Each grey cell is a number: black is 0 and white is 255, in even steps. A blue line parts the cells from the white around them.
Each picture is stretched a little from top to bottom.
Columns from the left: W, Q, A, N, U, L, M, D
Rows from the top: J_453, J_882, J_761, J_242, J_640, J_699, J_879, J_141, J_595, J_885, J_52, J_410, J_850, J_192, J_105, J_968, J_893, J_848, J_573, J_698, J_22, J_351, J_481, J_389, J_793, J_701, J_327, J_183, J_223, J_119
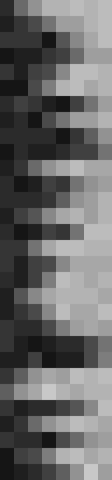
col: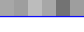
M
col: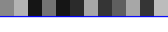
U
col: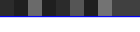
A

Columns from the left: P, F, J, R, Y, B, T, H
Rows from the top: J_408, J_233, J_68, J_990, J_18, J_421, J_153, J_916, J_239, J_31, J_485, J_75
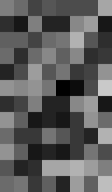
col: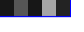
Y
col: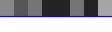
R
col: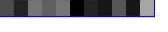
Y

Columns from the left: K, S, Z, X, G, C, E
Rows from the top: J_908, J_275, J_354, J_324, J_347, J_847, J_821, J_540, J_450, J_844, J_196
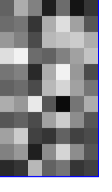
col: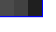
Z
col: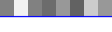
S
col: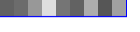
K
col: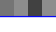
C

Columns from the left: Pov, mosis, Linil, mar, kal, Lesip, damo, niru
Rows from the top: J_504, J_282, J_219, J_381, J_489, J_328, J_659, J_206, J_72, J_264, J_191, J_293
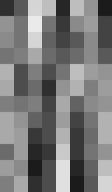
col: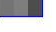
mosis
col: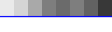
Linil
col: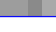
mosis
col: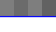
Linil
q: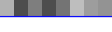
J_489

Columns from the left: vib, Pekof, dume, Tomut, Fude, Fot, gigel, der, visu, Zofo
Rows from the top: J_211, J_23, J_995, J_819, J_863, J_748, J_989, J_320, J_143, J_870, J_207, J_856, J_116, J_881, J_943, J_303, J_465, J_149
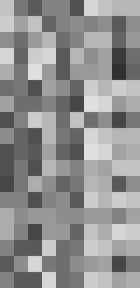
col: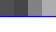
vib
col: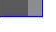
Fude
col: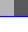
visu
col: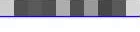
dume
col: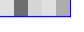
gigel
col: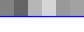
Tomut

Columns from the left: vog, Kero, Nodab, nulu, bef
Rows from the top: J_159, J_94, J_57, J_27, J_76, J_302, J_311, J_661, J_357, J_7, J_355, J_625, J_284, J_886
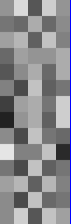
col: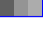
Nodab
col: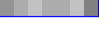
Nodab

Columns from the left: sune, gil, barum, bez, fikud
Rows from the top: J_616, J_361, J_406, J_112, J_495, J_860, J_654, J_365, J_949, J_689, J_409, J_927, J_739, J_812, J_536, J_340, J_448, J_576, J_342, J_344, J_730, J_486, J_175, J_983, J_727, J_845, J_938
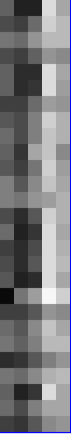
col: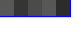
barum
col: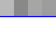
fikud
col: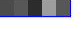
barum
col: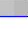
bez
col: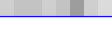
bez
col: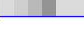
bez
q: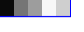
J_342

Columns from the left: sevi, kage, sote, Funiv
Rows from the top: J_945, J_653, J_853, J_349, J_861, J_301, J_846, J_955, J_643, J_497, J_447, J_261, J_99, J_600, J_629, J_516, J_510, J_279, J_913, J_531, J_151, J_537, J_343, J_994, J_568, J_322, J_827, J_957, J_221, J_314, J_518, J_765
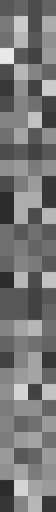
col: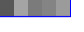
kage
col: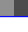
sevi
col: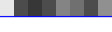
sevi
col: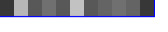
Funiv
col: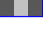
Funiv

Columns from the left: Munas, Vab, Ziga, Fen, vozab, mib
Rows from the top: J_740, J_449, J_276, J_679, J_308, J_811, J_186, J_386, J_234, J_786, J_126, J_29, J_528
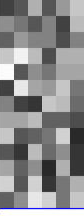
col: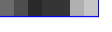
mib
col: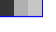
mib
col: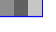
Munas
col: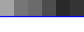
mib
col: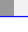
Vab
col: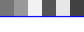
Vab

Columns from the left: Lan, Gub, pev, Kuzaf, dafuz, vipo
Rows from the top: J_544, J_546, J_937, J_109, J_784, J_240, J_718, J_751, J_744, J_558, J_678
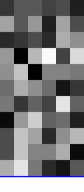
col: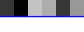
Gub
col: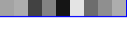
dafuz
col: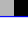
pev

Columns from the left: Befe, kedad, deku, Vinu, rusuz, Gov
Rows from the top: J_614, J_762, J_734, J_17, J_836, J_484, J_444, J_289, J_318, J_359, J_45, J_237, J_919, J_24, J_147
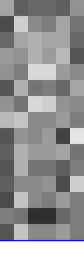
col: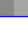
Gov
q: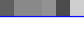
J_237

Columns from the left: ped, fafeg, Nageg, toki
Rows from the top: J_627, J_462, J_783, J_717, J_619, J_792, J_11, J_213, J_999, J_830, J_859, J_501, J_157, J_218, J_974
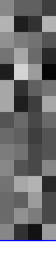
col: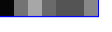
toki
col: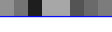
ped
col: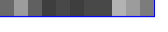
Nageg
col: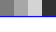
fafeg

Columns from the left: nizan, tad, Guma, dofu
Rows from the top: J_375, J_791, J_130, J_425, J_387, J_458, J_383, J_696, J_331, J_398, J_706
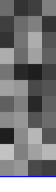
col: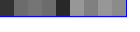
tad
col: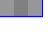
tad
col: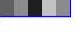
nizan
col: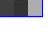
nizan
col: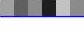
nizan

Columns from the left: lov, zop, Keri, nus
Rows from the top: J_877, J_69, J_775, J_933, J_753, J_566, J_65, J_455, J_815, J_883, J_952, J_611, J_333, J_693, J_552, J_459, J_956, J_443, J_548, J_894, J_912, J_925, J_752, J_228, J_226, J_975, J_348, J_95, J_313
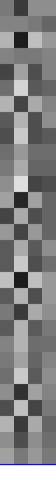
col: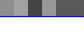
lov
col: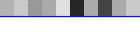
zop
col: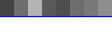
lov

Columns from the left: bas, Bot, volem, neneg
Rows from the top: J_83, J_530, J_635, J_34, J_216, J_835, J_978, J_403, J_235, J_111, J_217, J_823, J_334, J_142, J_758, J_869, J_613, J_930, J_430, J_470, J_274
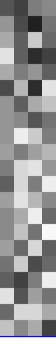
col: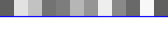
neneg
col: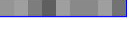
bas
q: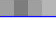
J_111

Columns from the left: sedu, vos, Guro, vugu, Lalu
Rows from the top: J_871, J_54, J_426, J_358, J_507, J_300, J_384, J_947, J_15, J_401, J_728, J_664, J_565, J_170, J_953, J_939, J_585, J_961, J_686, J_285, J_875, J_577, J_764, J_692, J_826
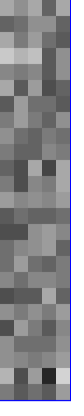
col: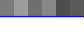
vos
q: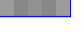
J_565
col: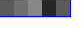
vugu

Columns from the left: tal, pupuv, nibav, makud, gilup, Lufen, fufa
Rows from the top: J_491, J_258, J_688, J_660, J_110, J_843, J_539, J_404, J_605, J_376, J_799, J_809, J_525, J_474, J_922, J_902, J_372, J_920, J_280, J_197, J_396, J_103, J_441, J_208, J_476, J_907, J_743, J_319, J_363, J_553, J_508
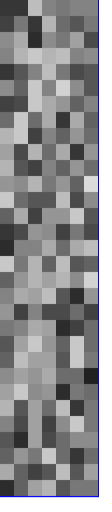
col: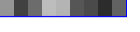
gilup
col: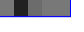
fufa

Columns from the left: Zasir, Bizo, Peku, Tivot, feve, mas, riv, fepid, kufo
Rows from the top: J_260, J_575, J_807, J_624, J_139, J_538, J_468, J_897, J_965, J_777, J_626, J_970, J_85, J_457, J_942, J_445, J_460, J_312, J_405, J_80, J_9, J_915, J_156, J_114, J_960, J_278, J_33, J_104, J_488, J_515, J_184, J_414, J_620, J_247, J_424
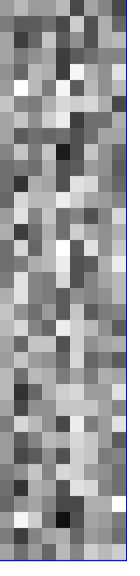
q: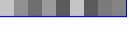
J_80
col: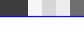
feve

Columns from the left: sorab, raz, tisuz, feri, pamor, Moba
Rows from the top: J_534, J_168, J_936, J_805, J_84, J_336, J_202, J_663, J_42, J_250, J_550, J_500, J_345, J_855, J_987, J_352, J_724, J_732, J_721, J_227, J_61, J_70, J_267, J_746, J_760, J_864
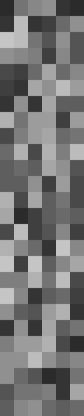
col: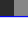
Moba
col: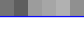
feri

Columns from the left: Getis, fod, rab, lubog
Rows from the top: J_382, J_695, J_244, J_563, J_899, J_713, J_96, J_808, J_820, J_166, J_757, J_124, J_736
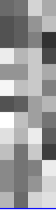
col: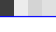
lubog
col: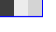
lubog
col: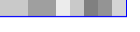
rab
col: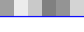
rab
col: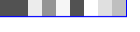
Getis
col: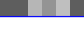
fod
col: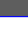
fod

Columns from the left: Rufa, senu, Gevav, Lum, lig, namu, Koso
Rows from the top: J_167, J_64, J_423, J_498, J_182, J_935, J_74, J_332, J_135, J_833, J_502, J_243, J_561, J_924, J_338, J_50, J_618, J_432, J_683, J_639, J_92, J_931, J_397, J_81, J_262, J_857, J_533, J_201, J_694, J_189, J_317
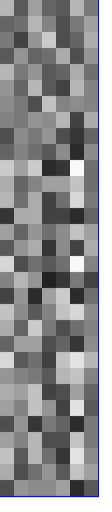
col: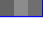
Koso
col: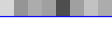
Rufa
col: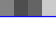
Rufa

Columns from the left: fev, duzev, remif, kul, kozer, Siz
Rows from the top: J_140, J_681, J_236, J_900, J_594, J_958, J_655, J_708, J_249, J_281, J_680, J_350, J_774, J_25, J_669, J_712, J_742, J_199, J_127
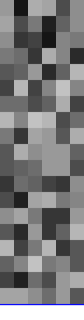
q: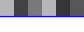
J_712
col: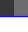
duzev
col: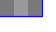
remif
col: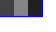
duzev

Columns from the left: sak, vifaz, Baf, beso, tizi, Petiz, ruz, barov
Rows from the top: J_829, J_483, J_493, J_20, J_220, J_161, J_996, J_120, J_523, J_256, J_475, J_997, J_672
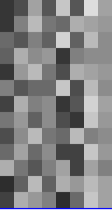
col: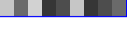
tizi
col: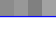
barov
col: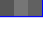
beso
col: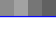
vifaz
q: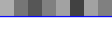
J_475

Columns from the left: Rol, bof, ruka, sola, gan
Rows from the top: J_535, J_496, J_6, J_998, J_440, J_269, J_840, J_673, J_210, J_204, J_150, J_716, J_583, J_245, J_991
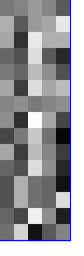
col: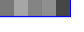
Rol
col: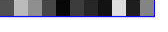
gan
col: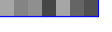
Rol

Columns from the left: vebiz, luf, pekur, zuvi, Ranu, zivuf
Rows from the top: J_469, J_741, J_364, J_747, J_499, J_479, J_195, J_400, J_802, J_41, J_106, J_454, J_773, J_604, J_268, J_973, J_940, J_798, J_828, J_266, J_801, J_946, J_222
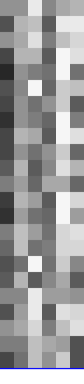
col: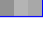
luf
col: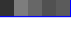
vebiz
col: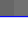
zuvi
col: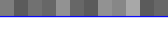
zuvi

